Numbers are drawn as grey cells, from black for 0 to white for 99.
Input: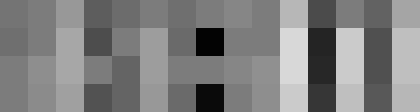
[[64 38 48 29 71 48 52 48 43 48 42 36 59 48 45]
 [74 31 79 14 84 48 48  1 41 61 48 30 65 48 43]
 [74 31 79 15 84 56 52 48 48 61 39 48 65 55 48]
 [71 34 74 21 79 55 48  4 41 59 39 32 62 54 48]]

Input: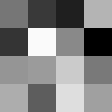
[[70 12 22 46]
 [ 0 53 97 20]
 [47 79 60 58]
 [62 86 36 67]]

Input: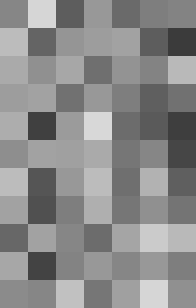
[[51 49 41 59 36 83 52]
 [23 36 63 61 58 39 73]
 [72 51 57 43 65 56 66]
 [44 37 49 59 44 63 61]
 [24 35 42 84 60 25 67]
 [27 52 46 66 62 63 55]
 [37 69 43 73 59 33 73]
 [45 56 46 68 49 31 63]
 [72 79 64 42 52 63 40]
 [49 59 52 59 51 26 65]
 [56 83 62 46 75 52 54]]

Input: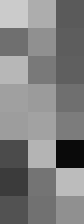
[[35 67 79]
 [36 56 43]
 [37 47 71]
 [43 60 62]
 [48 63 61]
 [ 4 70 29]
 [73 45 23]
 [56 44 32]]

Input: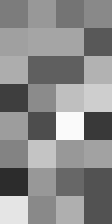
[[53 45 59 48]
 [34 64 64 62]
 [69 37 37 67]
 [80 74 54 24]
 [22 97 30 61]
 [63 59 76 51]
 [32 40 59 17]
 [32 68 53 89]]

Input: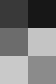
[[ 9 22]
 [76 42]
 [54 78]]

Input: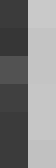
[[78 23]
 [76 21]
 [76 32]
 [77 25]
 [77 23]
 [75 23]]
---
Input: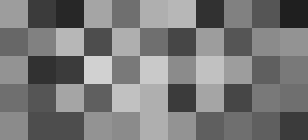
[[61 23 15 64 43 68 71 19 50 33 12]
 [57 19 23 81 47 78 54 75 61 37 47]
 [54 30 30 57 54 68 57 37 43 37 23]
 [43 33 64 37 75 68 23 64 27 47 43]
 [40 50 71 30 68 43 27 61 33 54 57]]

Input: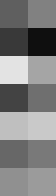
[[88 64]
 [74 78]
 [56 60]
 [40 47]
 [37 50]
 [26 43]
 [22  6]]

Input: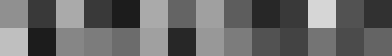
[[74 11 52 48 42 62 15 59 48 32 26 45 29 39]
 [56 22 66 22 11 66 39 62 36 15 22 83 32 19]]

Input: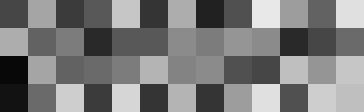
[[67 38 48 16 34 34 54 48 58 54 16 27 41]
 [27 64 23 34 77 20 67 13 31 90 61 38 87]
 [ 7 41 80 23 83 20 70 20 61 87 31 80 74]
 [ 3 64 38 41 48 70 51 54 31 27 74 58 77]]

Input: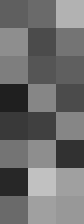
[[55 29 45]
 [49 33 37]
 [45 55 19]
 [41 62 59]
 [37 41 69]
 [22 25 52]
 [15 75 62]
 [12 52 29]]

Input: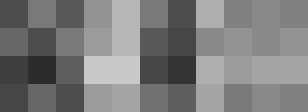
[[40 30 47 60 71 34 27 53 57 53 57]
 [30 47 34 57 71 47 30 68 50 53 50]
 [27 40 30 60 64 44 37 64 47 53 50]
 [24 17 37 78 78 27 20 68 60 64 64]]

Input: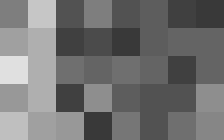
[[87 68 43 39 43 39 25 39]
 [74 62 59 22 46 32 43 52]
 [62 68 25 29 22 36 39 39]
 [59 68 25 55 36 32 32 55]
 [49 77 32 49 32 36 25 22]]

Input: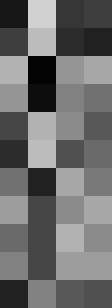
[[69  1 58 65]
 [61 27 54 65]
 [58  5 50 44]
 [50 27 61 61]
 [44 13 65 47]
 [41 27 69 54]
 [27 69 54 34]
 [24 73 17 13]
 [17 73 31 41]
 [13 50 34 31]
 [ 9 81 21 24]]

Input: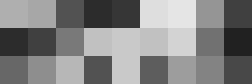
[[68 65 32 17 21 86 89 58 25]
 [40 55 71 32 78 36 61 51 28]
 [17 25 47 75 78 75 82 44 13]]
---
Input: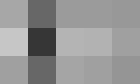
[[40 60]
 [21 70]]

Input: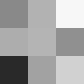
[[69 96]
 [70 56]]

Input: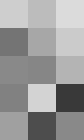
[[73 85]
 [65 79]]

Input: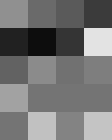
[[41 35]
 [ 5 20]]

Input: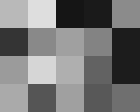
[[86  8]
 [53 62]]

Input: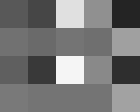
[[27 87]
 [41 45]]

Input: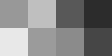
[[74 34]
 [60 54]]

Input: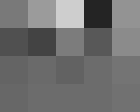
[[60 80]
 [26 48]]

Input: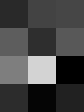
[[26 27]
 [18 34]]
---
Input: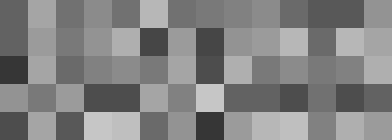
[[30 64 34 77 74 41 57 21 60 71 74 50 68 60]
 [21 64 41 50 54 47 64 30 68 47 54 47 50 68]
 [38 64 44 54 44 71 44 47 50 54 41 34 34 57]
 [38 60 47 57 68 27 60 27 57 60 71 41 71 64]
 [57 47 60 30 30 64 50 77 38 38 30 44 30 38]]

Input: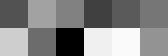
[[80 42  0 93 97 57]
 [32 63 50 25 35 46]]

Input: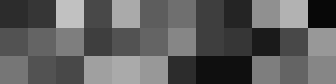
[[46 32 28 62 66 59 17  6  6 49 39 52]
 [32 39 49 24 32 39 52 24 21 10 28 59]
 [17 21 75 28 66 36 43 24 14 56 69  3]]

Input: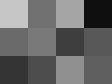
[[41 47 24 34]
 [20 30 56 37]
 [77 44 64  6]]

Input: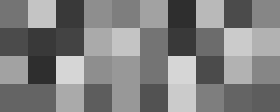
[[45 76 22 55 49 63 18 72 29 52]
 [29 22 26 66 76 45 22 42 79 69]
 [39 39 66 36 59 32 79 49 39 36]
 [63 18 83 55 59 45 83 29 69 52]]

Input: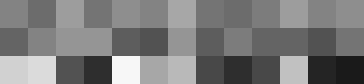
[[81 85 32 18 96 65 72 28 18 28 75 14 10]
 [39 51 58 58 36 32 58 36 48 39 39 32 45]
 [51 42 61 45 55 51 65 45 42 48 61 51 55]]
